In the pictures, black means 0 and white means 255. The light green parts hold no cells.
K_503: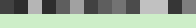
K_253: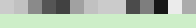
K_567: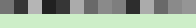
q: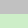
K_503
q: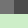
K_503
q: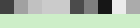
K_253
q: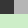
K_567

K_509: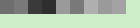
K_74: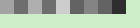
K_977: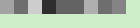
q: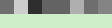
K_977
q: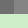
K_977
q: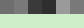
K_509
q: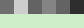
K_74
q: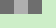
K_74
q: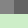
K_74

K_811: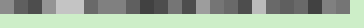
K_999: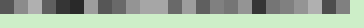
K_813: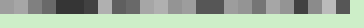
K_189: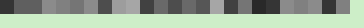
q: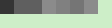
K_189
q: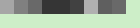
K_813

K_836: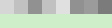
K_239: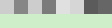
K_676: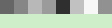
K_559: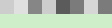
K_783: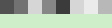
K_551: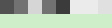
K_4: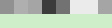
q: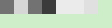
K_551
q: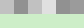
K_836
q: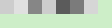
K_559
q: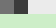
K_551
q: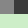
K_783
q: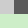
K_559
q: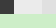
K_551

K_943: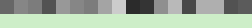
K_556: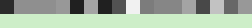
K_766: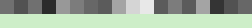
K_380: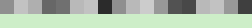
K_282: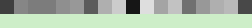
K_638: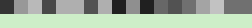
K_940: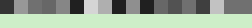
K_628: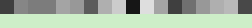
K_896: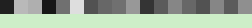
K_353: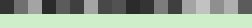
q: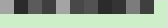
K_353
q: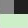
K_940
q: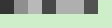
K_943
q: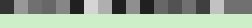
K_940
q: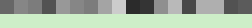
K_943
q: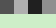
K_638

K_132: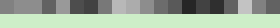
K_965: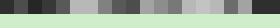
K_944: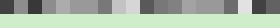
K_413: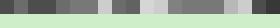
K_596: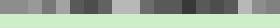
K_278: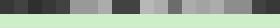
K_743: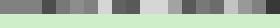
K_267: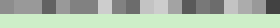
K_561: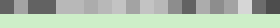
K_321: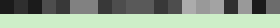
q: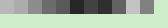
K_132
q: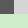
K_743

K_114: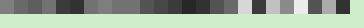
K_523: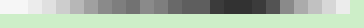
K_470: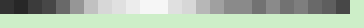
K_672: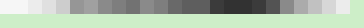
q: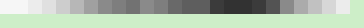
K_523

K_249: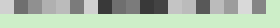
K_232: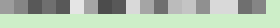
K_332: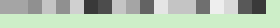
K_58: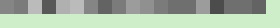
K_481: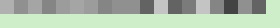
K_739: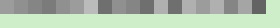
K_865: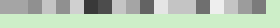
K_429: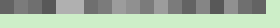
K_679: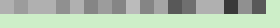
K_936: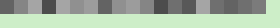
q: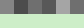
K_936
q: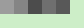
K_936

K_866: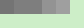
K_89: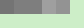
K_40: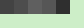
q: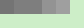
K_866
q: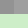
K_866

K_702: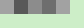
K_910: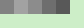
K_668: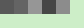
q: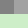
K_910
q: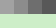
K_910

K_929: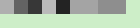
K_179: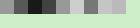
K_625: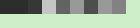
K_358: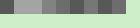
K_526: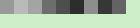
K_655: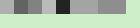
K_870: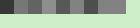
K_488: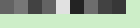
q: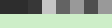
K_625
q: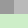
K_526
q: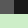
K_179
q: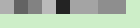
K_655

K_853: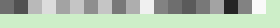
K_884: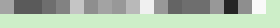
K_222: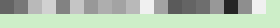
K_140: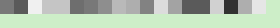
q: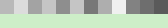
K_853
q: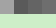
K_222

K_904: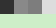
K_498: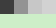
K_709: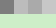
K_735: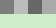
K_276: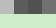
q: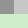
K_498
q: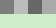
K_735
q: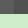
K_276
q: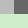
K_735
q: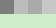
K_709
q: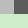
K_276

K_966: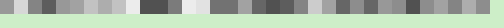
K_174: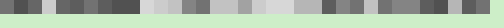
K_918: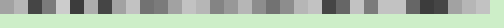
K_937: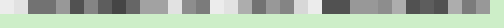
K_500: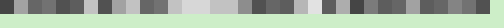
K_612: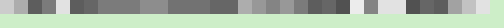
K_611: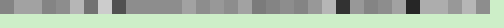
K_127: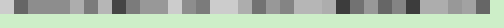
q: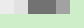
K_966
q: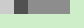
K_611
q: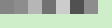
K_611
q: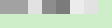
K_937
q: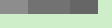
K_612
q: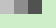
K_500
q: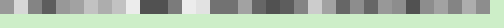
K_966

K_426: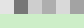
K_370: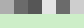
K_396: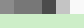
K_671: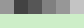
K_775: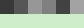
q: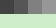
K_671
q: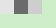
K_370
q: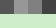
K_775
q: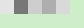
K_426

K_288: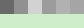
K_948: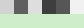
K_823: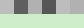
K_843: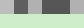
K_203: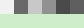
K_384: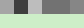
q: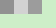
K_288
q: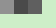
K_203
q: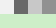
K_203

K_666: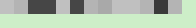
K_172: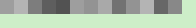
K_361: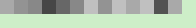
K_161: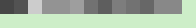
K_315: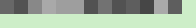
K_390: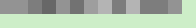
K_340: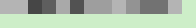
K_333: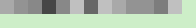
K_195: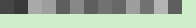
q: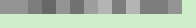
K_390
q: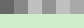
K_361
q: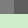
K_172

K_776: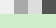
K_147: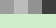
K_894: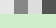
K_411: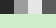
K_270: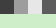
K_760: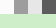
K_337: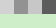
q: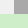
K_776
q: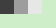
K_270

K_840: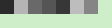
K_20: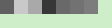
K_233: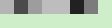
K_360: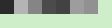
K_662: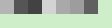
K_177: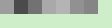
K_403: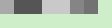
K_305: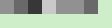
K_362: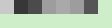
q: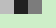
K_233
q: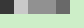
K_305

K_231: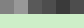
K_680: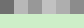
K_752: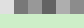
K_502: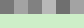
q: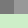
K_752
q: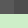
K_231

